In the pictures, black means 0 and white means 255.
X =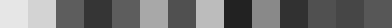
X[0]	230
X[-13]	211
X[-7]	188

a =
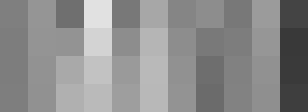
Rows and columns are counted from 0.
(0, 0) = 127
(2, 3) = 194
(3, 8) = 130
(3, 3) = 186
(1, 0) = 125
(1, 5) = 181
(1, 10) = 57
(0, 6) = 133
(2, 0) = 125
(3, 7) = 107
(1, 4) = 141
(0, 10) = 68
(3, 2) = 176
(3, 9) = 143

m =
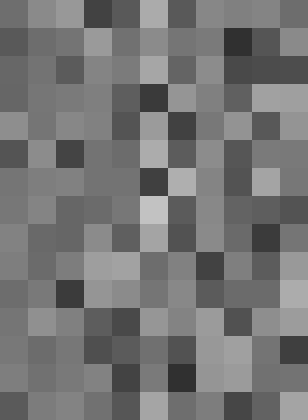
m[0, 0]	110
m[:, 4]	[89, 113, 123, 94, 84, 108, 115, 119, 95, 162, 139, 73, 91, 67, 86]
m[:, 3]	[66, 154, 132, 127, 129, 115, 115, 107, 139, 158, 149, 93, 79, 130, 113]
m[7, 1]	132
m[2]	[103, 115, 91, 132, 123, 166, 100, 140, 73, 76, 77]
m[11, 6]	131
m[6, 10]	119
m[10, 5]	117
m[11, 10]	156
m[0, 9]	132
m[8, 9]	59
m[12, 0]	120
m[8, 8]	106
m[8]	[130, 105, 102, 139, 95, 164, 82, 138, 106, 59, 117]
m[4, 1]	117
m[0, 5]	171
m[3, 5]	58
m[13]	[126, 113, 121, 130, 67, 122, 48, 149, 155, 113, 115]
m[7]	[119, 132, 102, 107, 119, 194, 91, 136, 99, 94, 83]
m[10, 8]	107
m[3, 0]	102
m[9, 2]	125
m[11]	[117, 144, 128, 93, 73, 150, 131, 155, 81, 142, 156]
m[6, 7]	132
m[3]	[102, 118, 122, 127, 94, 58, 149, 128, 96, 161, 159]
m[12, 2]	119
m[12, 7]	152
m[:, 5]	[171, 139, 166, 58, 155, 172, 64, 194, 164, 109, 117, 150, 112, 122, 165]

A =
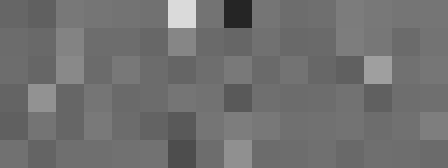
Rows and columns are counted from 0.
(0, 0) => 102
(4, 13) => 109
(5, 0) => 113
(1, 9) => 113
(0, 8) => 37
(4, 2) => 102
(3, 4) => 106
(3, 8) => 89
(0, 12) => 124
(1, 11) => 106
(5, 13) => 111
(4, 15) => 126
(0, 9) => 117
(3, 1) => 146
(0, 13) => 120
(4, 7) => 117
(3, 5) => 108
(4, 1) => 116
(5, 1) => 100
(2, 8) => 121
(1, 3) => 109
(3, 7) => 114
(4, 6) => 89
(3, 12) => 114
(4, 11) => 113
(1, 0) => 108
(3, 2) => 102
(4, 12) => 115

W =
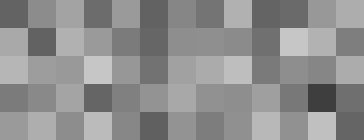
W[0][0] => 99
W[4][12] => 101
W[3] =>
[123, 137, 164, 101, 128, 147, 168, 145, 142, 159, 120, 62, 111]
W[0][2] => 163
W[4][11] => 192
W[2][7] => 171
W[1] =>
[169, 98, 177, 154, 123, 102, 142, 143, 139, 112, 198, 178, 126]
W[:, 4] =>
[154, 123, 151, 128, 135]
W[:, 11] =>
[152, 178, 134, 62, 192]
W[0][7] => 116
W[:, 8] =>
[177, 139, 190, 142, 144]
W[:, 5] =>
[98, 102, 114, 147, 96]

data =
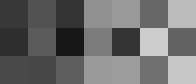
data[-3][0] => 56
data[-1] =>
[73, 71, 94, 153, 157, 112, 199]
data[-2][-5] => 23
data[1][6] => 98
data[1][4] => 52
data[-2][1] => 91

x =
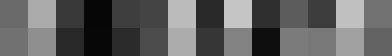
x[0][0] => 106
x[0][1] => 170
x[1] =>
[113, 143, 40, 7, 43, 75, 172, 54, 130, 14, 123, 120, 160, 99]
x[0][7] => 41
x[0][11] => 60
